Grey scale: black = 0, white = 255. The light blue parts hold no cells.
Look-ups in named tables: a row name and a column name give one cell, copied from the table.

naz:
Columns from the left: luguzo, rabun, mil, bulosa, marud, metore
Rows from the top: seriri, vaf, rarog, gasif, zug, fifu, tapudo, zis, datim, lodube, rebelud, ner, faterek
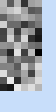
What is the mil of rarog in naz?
157
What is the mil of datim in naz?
134
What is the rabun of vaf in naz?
195
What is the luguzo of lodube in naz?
131
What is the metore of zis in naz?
1
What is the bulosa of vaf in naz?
163
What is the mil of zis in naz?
224
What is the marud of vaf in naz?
89
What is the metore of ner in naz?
219
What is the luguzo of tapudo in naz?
147
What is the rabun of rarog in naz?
144
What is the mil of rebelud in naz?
117
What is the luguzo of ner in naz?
85

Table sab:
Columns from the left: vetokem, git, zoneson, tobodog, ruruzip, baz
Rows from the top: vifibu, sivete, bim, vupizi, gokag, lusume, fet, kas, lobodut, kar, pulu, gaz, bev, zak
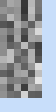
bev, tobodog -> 60
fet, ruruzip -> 107
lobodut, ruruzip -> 177
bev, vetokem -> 138
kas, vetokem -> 141
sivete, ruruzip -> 190
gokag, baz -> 216
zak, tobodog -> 210
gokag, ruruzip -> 160
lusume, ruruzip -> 164
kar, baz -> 222
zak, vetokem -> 145
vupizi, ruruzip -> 97
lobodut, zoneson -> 101
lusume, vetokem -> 135
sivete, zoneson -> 148

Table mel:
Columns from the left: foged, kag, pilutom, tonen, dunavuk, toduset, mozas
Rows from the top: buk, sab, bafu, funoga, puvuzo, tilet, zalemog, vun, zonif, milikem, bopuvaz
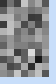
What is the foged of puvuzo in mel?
179
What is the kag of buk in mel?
114
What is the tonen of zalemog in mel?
128
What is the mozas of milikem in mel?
166
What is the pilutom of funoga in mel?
163
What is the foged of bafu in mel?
178
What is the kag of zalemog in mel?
152
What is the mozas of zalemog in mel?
148
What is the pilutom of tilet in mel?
118
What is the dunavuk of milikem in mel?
45
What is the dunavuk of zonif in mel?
168
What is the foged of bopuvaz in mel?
141

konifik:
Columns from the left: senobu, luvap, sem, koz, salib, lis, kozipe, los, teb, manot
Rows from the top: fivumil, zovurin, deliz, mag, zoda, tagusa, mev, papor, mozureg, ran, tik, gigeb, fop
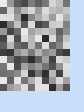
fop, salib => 112
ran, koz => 163
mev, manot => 216
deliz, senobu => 225
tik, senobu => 112
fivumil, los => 212
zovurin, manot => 197
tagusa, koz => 220
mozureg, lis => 97
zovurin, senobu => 103
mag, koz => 90
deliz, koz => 42
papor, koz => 175
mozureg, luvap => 118
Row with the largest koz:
zoda

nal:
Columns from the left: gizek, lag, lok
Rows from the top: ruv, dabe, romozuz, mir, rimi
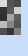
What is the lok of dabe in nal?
208
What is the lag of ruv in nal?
83
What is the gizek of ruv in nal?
219
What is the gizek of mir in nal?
188
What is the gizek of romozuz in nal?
46
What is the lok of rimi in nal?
125
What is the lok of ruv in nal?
73
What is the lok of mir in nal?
84
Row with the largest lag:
romozuz

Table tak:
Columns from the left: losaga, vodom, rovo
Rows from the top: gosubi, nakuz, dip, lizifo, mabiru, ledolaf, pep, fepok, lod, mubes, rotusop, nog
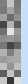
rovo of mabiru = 151
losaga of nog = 199
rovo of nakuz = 127
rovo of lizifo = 91
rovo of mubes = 191
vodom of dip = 108
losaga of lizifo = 70
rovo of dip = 143
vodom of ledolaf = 151
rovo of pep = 98
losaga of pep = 120
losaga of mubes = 191
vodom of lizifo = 179
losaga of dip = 162
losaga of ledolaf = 141
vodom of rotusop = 195
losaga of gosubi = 126
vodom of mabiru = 229
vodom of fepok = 126
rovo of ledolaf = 140

